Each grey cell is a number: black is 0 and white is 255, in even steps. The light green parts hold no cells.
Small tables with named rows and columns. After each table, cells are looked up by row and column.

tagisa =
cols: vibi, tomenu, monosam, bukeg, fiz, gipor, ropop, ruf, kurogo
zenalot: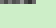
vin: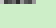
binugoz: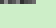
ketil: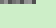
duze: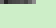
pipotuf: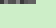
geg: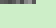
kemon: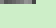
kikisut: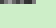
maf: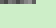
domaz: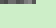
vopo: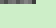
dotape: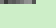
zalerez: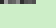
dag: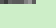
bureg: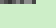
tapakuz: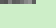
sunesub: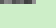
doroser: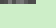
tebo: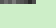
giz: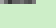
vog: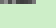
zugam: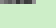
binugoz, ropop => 77
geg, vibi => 94
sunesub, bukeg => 81
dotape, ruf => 148
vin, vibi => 196
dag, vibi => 86
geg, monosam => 75
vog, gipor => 63
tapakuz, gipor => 113
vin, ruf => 73
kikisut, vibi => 68
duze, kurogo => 140
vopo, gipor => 111
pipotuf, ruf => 99
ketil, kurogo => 79
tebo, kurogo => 74
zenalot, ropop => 78

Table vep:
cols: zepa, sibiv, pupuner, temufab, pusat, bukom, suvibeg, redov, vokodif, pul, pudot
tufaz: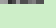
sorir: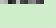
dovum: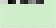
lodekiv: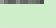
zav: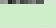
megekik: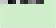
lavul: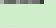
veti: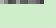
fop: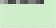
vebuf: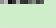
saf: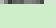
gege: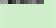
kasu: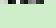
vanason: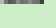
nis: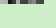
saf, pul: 108
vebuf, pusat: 164
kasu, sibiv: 206
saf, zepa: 180
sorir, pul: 74
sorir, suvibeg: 60
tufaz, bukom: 78
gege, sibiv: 161
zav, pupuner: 42

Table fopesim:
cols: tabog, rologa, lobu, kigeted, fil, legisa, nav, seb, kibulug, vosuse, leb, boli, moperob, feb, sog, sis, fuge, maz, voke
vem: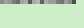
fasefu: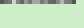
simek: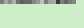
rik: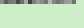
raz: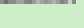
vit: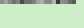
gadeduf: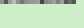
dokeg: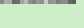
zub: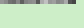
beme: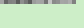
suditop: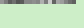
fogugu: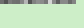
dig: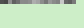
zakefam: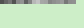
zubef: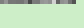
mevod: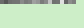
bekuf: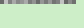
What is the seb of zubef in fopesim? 74
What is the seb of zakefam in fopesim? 132
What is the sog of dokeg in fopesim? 126
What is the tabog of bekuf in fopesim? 107
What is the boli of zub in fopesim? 193
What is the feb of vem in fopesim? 153
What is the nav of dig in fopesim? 137
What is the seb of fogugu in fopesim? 85
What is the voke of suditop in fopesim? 96
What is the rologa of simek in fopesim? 164
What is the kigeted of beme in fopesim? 132
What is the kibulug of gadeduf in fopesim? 153
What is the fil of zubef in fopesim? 116
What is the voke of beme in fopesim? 128
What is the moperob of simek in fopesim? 161

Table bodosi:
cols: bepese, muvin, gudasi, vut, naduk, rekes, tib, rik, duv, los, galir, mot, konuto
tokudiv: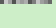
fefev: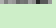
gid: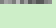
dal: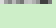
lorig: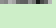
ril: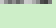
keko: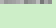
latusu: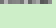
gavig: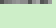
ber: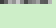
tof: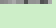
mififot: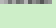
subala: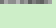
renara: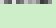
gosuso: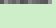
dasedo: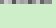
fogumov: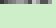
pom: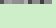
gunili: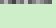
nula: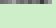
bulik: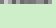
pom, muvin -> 156
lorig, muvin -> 133
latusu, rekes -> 116
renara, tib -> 195
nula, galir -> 61
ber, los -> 160
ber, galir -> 94
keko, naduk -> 170
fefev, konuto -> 153
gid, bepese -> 127
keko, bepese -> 178

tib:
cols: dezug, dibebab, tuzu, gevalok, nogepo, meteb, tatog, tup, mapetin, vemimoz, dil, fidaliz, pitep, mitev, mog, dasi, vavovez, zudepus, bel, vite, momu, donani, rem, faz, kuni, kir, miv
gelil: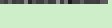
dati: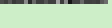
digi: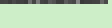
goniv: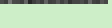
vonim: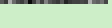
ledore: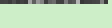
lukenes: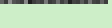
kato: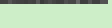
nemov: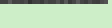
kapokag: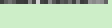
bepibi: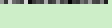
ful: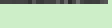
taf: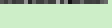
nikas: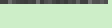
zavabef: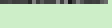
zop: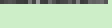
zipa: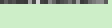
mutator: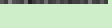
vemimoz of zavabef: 60
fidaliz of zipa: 60
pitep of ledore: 98
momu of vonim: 73
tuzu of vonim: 174
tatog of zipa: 58
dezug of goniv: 77
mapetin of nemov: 65
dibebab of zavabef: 66
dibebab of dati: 64
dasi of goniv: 64
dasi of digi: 62
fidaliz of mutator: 109
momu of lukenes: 90
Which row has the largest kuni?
kapokag

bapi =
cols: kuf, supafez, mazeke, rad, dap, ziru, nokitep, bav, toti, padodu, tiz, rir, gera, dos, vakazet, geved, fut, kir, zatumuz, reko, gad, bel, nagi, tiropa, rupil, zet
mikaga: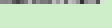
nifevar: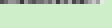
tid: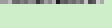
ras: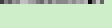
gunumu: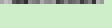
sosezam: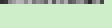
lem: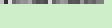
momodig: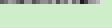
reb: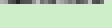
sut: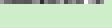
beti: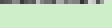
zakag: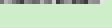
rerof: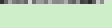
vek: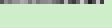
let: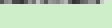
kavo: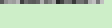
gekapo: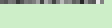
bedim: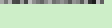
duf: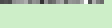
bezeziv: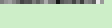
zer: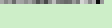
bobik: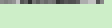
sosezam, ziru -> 178
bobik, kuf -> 136
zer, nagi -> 136
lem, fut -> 146
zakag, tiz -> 174
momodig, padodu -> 112
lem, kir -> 84
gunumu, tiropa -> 52
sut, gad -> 113
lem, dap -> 130
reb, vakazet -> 178
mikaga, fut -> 100
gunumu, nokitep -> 48
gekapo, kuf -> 98
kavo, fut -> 116
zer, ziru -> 162
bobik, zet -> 135
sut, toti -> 136
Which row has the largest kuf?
lem

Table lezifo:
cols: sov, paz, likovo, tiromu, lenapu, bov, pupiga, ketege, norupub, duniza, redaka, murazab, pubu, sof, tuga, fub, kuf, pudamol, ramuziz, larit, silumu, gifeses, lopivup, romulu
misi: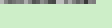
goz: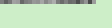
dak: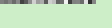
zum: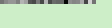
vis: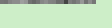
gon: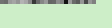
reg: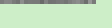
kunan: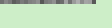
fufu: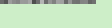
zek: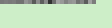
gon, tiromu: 164
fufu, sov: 108
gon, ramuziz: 106
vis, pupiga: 150
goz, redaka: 165
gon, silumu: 149
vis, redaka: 134
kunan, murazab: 123
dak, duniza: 157
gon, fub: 128
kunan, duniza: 145
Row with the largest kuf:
dak

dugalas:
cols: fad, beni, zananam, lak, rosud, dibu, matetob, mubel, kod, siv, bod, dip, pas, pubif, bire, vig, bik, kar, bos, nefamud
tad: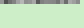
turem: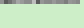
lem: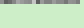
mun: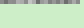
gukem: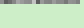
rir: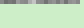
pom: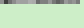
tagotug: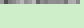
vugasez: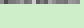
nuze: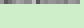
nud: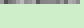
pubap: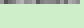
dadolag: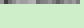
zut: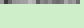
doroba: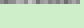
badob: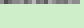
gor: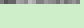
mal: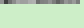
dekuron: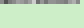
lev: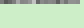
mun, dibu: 171
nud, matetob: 143
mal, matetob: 159
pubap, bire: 115
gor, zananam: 104
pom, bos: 148
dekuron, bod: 149
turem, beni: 93
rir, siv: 142
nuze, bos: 150
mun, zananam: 143
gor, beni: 86
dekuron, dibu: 154
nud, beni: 82
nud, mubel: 150
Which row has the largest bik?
zut

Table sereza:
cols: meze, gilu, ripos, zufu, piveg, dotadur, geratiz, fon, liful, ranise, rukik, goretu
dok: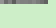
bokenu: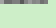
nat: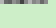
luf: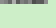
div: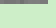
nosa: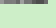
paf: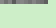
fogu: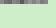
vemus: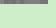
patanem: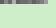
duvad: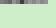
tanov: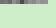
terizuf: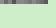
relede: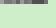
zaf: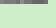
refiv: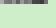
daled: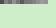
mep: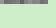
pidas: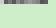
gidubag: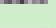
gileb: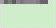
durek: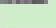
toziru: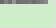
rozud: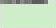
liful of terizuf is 136
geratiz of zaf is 117
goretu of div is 122
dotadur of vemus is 114
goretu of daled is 149
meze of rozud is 137
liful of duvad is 137
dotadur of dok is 128
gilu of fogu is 113
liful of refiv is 72
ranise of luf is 93
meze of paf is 135
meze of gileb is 159
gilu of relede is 122
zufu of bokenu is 125

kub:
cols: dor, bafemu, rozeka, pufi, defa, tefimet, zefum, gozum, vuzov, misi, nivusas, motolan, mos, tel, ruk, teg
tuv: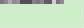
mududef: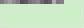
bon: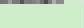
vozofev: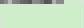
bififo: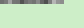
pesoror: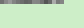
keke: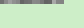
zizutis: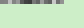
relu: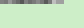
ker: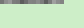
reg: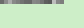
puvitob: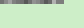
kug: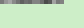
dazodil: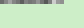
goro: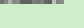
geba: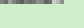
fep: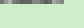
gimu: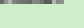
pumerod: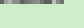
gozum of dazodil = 117
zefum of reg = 105
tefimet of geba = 94
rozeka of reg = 173
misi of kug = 130
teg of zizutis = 146
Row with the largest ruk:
geba

